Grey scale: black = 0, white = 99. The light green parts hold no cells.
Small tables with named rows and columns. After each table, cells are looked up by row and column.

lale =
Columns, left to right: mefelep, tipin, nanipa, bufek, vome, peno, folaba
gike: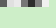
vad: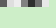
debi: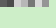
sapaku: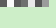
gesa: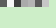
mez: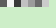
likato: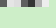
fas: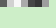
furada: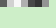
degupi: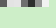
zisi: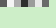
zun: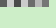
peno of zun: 72
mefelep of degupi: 36
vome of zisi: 60
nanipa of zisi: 67
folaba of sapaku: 60
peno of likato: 68
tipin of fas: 81
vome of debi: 46
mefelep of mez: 36
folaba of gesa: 77
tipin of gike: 87
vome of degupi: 18

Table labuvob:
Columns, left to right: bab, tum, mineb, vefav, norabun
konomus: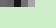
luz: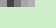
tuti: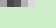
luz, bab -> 61
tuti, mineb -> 35
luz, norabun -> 69
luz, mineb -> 48
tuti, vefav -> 69
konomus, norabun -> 65
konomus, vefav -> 44
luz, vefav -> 65
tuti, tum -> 28
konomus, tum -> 39
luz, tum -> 26
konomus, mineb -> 9
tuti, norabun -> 85
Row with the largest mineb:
luz

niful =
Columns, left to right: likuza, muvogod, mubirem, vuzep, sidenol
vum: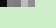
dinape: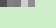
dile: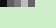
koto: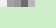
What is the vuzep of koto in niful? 42
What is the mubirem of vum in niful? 48
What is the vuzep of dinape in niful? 80
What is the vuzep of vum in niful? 73
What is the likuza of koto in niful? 93
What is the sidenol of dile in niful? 39
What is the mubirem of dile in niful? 48
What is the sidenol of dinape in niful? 55
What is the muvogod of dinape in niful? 50
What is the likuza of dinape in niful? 31
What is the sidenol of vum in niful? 55
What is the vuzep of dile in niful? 73
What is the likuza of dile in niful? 6
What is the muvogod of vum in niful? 50
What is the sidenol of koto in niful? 72
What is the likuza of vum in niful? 6

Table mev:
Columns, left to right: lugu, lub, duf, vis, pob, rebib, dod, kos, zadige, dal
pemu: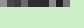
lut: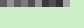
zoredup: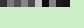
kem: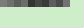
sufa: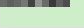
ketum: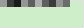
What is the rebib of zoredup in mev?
76
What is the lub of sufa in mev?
37
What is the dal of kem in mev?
44
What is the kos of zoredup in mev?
51
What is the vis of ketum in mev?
58
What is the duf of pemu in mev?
24

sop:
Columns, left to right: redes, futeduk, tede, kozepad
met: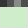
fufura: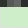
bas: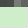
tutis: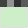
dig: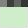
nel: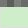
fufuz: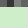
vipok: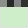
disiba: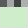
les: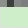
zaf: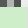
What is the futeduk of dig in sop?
24
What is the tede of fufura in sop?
39
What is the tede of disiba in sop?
26
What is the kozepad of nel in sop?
41
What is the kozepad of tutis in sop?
35
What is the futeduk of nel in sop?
36
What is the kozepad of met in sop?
30
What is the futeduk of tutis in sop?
57
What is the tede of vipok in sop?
51
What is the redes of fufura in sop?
19
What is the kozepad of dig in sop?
20
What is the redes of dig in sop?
51
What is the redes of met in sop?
20
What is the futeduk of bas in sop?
29
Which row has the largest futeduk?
zaf

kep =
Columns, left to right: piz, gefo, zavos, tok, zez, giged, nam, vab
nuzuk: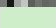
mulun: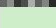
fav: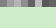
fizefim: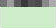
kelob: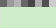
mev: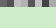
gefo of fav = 62
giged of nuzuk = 44
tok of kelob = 40
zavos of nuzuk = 64
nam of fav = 34
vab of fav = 39
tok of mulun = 30
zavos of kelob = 70
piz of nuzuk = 48

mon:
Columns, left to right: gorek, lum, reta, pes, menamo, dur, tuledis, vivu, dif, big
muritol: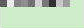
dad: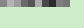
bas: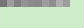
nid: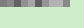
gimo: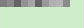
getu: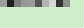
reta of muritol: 51
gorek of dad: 52
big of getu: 55
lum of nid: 53
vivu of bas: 55
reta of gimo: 39
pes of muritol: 55
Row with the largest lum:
muritol

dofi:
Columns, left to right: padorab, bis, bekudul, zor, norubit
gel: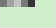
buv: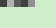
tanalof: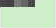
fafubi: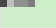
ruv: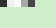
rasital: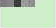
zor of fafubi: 56
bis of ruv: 93
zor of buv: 25
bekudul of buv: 35
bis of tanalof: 26
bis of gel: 63
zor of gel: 47
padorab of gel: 46
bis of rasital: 52
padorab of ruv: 18
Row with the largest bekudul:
ruv

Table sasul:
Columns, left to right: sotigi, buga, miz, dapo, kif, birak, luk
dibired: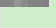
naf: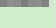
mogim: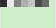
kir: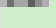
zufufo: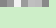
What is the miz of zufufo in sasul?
94
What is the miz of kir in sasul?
64
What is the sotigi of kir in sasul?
71
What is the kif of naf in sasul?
54
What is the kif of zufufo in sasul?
74
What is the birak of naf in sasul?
55
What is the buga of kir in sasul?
44
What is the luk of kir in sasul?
67
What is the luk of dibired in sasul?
50

